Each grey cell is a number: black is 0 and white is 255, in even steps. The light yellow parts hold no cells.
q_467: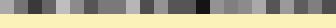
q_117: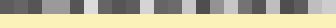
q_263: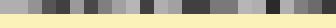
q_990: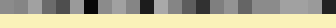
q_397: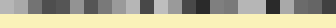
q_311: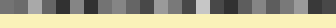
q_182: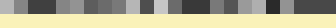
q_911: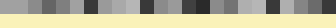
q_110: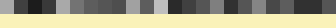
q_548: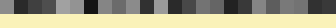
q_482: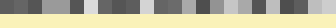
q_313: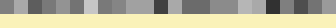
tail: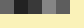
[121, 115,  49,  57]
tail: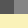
[72, 93, 49, 49, 85]
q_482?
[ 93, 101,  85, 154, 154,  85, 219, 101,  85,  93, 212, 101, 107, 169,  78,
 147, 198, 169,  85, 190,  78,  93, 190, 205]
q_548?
[139,  42,  64,  78, 161, 147,  20, 133, 107, 139,  49, 154,  42,  72, 115,
 101,  34,  57, 133,  93, 121, 115,  49,  57]
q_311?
[115, 107, 169, 101,  49, 133,  49, 115, 133, 101,  72, 154, 121,  72, 198,
  72,  49,  93, 133,  93, 121, 154,  57,  72]

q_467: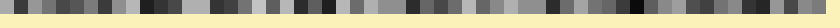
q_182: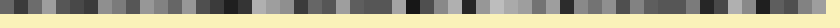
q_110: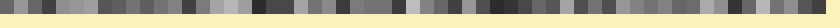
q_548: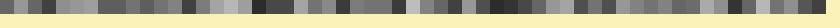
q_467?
[170,  59, 151, 115,  72,  86, 123,  59, 143, 183,  31,  52,  72, 176, 176,
  52,  65, 115, 195,  94, 183,  44,  94,  31, 183, 108, 176, 143, 143,  44,
 102,  72, 108, 183, 102, 137, 176, 143, 143,  44, 108, 164, 115, 102,  59,
  11,  94, 137, 158,  79,  65, 115, 137,  52,  38, 151,  72, 137, 123]
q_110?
[102, 151, 102,  65, 143, 151, 158,  86,  94, 115,  94, 115, 130,  65, 123,
 164, 183, 158,  44,  72,  72, 164, 115, 137,  59, 123, 115, 115,  59, 189,
 130, 102,  65, 151,  79,  44,  52,  72, 102,  86, 164,  79, 115,  79, 151,
 130, 115, 130, 102, 108, 170, 143,  52, 102, 183, 115, 143,  86,  65]
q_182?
[102,  59, 108, 158,  86,  72,  59, 143, 123,  86, 151, 130, 102, 151,  79,
  59,  31,  52, 176, 158, 143,  59, 102,  86, 158,  94,  86,  86, 164,  23,
  79, 137, 176,  38, 151, 189, 170, 158, 115, 158,  44, 137, 115, 143,  79,
 130,  94,  86,  86, 123,  38,  72, 176, 137,  31,  94,  79, 130, 158]
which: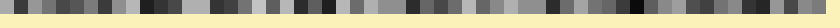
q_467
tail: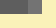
[ 94, 115, 130,  65, 123, 164, 183, 158,  44,  72,  72, 164, 115, 137,  59,
 123, 115, 115,  59, 189, 130, 102,  65, 151,  79,  44,  52,  72, 102, 151,
 164,  79, 115,  79, 151, 130, 115, 130, 102, 108, 170, 143,  52, 102, 183,
 115, 143,  86,  65]

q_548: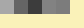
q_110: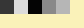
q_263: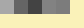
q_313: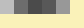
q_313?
[190, 109,  75,  88, 152]
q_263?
[168, 101,  67, 130, 124]
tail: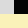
[137, 182]
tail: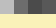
[152]
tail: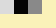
[182]
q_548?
[168, 101,  60, 130, 124]
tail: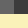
[130, 124]

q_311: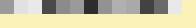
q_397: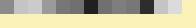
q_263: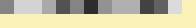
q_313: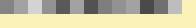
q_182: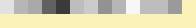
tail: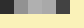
[105, 233]
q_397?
[139, 196, 203, 154, 119, 112,  32, 112, 126, 119,  45, 196, 219]
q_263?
[132, 211, 211, 169,  82, 132,  45, 146, 176, 176,  66,  97, 219]

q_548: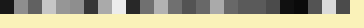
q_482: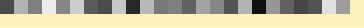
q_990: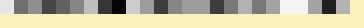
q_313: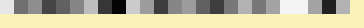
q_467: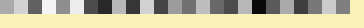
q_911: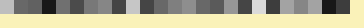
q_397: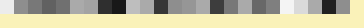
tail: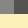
[178,  16, 150,  97,  69,  83, 224, 156]
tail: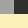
[ 24, 190, 170,  54, 142, 150, 170,  61, 120, 170, 104, 127, 244, 218, 170,
  32, 142]
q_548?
[ 24, 142,  97, 198, 150, 142,  54, 170, 236,  40, 112, 178, 112,  83, 104,
 170, 104,  90,  90,  75,  16,  10,  83, 218,  75]

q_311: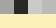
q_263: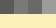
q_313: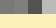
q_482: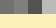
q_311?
[164,  40, 202, 186]
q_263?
[ 90, 121, 105, 156]
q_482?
[113, 127,  82, 186]
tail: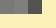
[186]
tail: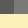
[105, 156]
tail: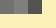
[186]

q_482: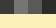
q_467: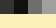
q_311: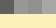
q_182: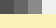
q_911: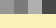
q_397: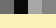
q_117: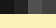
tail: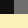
[159]
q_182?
[ 81, 103, 138, 240]
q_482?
[ 58, 117,  89,  44]
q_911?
[151, 123, 175,  73]
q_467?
[ 51,  16, 110, 159]

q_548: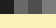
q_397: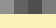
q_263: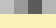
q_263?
[193, 153,  91, 181]
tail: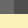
[124]
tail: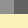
[ 79, 124]
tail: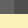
[124]

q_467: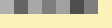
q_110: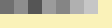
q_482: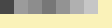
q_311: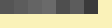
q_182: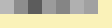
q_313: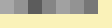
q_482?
[ 71, 155, 141, 119, 147, 176, 198]
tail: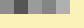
[198]
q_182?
[184, 141,  92, 155, 133, 176, 161]
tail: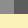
[155, 133, 176, 161]

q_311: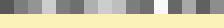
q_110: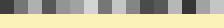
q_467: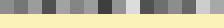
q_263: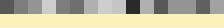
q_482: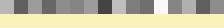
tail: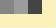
[190, 125, 111, 249, 133, 176,  96, 141]
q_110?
[ 62, 118, 176,  88, 148, 162, 212, 118, 197, 133,  75,  88, 183,  54, 162,
 197]
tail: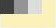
[ 81, 111, 141, 103, 205, 168]
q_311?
[ 88, 125, 148, 205, 125, 111, 176, 205, 190, 125, 111, 249, 103, 168,  96,
 141]
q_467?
[141, 118, 156,  81, 162, 133, 156,  62, 148, 220,  81, 111, 141, 103, 205,
 168]

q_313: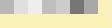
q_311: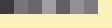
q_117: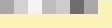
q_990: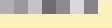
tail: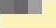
[ 96, 146, 124]
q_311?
[ 60, 118, 104, 160,  96, 146, 124]
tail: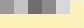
[132]
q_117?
[168, 210, 244, 190, 204, 110, 168]
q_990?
[176, 154, 196, 110, 140, 216, 132]

